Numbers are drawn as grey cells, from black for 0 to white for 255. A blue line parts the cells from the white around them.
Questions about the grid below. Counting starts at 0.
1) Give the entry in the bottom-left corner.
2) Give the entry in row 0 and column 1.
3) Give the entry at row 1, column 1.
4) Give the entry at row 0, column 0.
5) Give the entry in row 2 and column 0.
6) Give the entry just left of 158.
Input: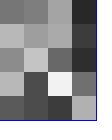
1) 90
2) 126
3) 158
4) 118
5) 140
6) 184
